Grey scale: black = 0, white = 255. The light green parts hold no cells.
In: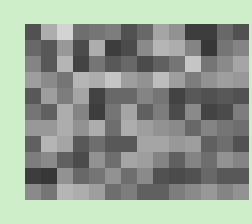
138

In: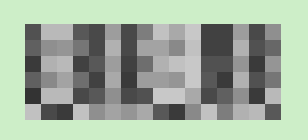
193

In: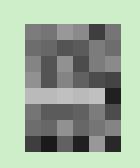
62

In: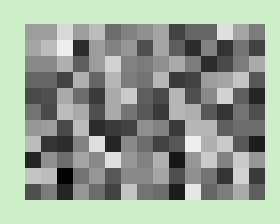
79

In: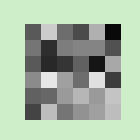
68

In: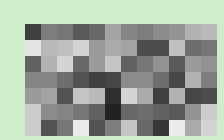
204

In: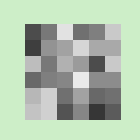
195
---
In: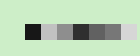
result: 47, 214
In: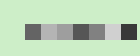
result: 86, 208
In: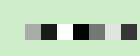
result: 4, 255
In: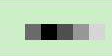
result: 79, 214
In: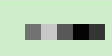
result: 88, 200
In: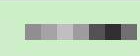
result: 157, 191
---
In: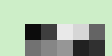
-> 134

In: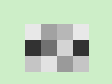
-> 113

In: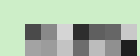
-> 156

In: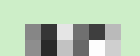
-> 41

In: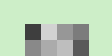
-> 171

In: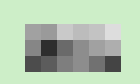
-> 46

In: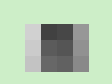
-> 91

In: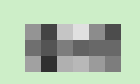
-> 84
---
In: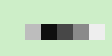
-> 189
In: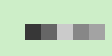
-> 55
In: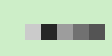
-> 203
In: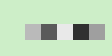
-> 186
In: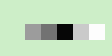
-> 156
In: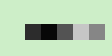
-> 44
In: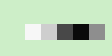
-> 247
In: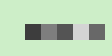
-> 61
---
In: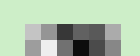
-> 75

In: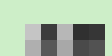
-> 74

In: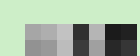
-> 40

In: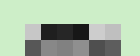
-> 79

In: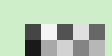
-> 132

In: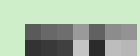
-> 189

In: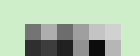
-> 12
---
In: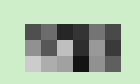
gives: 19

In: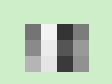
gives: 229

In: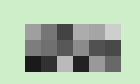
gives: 34

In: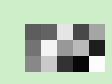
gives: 50

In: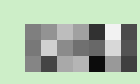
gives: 12

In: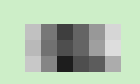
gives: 78

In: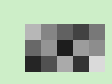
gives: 170

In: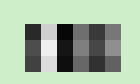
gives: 103

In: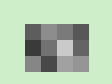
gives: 72

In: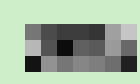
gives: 126
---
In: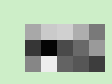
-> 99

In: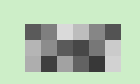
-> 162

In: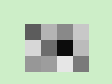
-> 230

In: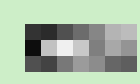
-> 120

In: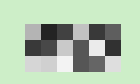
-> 243

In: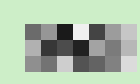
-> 206
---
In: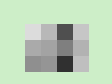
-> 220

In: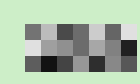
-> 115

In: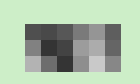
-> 79

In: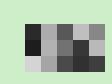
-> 42

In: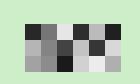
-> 40

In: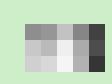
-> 142

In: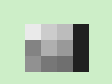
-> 234

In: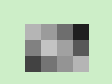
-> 181
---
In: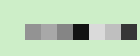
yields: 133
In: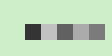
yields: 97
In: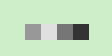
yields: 118
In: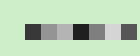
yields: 180
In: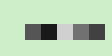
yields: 208
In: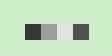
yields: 227
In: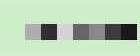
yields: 211
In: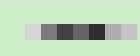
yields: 66
